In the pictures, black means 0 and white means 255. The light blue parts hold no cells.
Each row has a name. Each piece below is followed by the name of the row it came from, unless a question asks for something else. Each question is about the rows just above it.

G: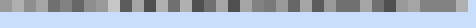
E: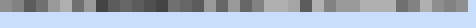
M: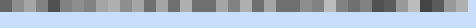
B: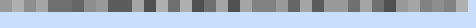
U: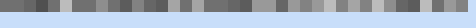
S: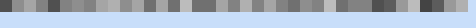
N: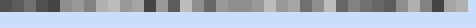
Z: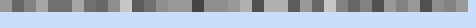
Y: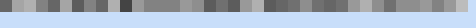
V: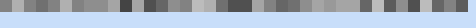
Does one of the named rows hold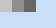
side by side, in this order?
no
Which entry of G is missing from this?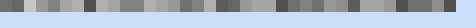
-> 121
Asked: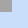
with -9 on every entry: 156
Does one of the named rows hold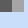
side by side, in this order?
yes
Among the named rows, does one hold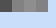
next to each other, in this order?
yes

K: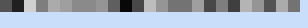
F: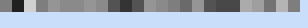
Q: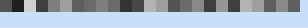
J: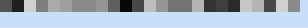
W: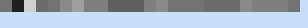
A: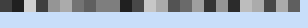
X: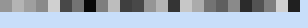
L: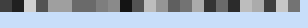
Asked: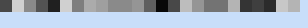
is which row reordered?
J
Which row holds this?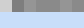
F

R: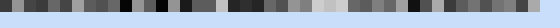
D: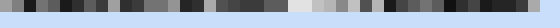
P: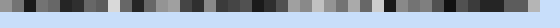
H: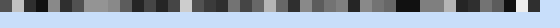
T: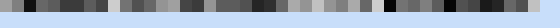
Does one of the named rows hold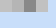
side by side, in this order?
yes
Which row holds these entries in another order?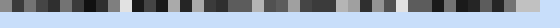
D
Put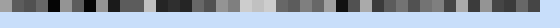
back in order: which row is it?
R
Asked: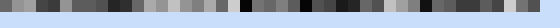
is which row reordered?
T

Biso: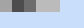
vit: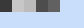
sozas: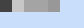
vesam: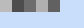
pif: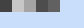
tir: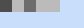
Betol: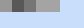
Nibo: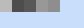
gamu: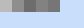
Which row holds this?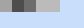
Biso
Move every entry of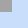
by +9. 173
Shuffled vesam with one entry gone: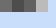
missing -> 176
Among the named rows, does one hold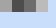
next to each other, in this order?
yes
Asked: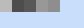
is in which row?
Nibo
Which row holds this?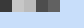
vit

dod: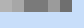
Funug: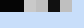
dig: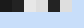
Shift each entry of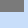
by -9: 113	113
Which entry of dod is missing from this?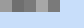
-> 179

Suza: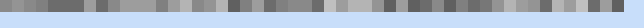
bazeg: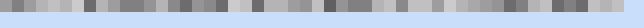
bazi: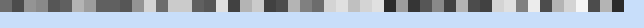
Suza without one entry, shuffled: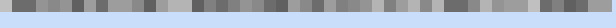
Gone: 119
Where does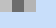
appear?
bazeg
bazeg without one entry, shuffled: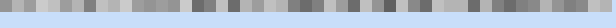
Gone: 168

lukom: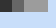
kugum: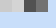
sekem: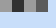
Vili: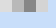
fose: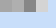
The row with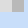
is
Vili
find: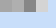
fose
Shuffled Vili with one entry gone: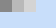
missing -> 221
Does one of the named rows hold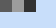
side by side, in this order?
no
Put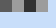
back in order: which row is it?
sekem
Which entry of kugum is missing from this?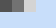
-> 203
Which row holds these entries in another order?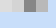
Vili

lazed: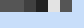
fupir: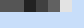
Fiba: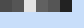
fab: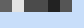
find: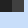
fupir
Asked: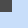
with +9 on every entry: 84
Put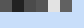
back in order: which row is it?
Fiba
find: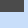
fab
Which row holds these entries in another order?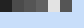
Fiba
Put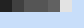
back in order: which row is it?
fupir
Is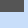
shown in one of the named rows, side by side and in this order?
yes

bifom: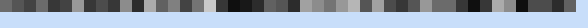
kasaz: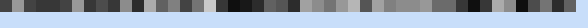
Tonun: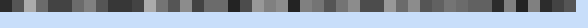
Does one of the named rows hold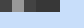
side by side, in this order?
yes
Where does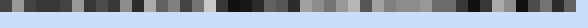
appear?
kasaz
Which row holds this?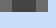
Tonun
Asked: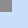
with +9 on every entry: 149

